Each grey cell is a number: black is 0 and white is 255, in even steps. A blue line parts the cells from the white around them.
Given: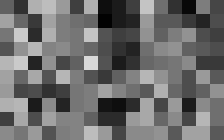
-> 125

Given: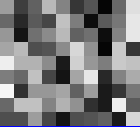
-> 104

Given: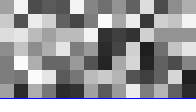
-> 141

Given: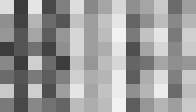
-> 107

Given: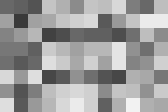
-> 104

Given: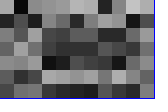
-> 195
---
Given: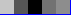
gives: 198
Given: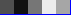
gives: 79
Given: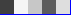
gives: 63
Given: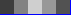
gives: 61
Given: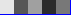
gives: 230
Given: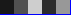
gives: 24
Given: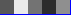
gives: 87
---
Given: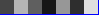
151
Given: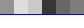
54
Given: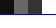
103
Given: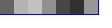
70
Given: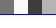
249
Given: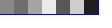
87
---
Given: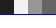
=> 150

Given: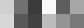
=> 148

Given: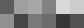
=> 55

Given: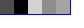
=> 142

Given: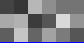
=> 123

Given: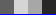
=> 167

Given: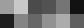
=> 172
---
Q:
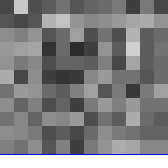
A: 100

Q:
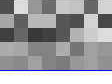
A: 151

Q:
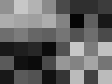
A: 117

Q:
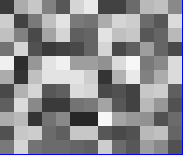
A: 101

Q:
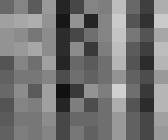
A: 160

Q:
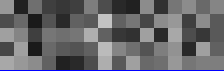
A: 97

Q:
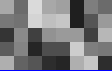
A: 120
